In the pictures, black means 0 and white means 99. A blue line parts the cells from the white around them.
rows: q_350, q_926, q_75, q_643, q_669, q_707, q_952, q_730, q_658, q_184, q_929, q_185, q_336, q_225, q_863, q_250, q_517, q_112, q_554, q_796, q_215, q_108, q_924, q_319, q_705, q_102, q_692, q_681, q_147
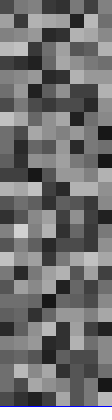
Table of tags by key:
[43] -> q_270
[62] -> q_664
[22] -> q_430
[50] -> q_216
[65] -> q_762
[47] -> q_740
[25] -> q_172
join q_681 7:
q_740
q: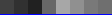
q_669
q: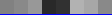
q_75
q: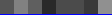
q_112

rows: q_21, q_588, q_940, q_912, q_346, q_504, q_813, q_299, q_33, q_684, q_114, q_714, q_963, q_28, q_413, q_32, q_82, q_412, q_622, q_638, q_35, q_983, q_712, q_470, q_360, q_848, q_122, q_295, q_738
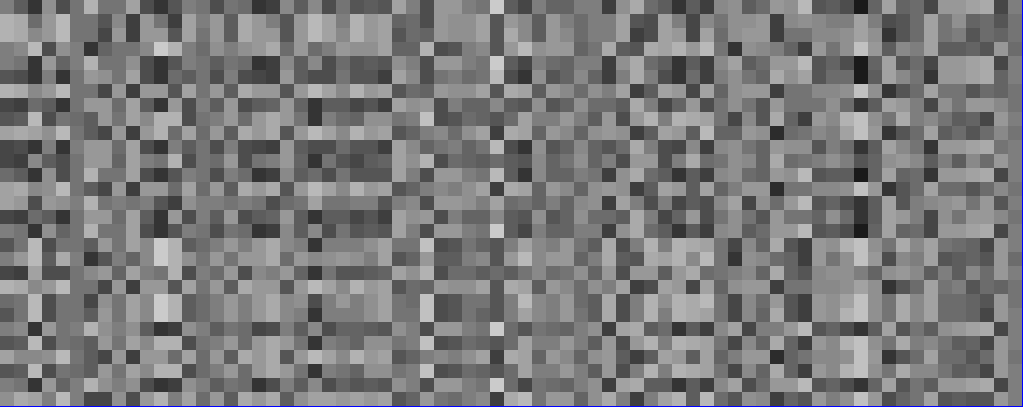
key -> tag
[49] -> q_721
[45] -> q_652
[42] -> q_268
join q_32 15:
q_721
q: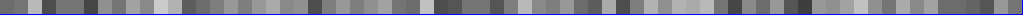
q_983
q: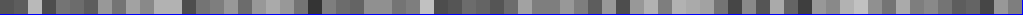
q_33

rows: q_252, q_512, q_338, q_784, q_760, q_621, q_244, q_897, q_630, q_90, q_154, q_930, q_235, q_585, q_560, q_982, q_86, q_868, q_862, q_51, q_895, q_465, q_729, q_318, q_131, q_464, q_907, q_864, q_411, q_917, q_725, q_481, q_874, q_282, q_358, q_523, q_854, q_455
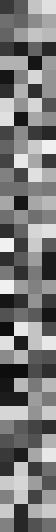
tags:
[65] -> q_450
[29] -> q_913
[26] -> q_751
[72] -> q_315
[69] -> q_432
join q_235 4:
q_432
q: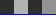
q_244
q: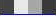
q_930
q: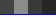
q_90
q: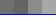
q_512
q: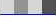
q_897

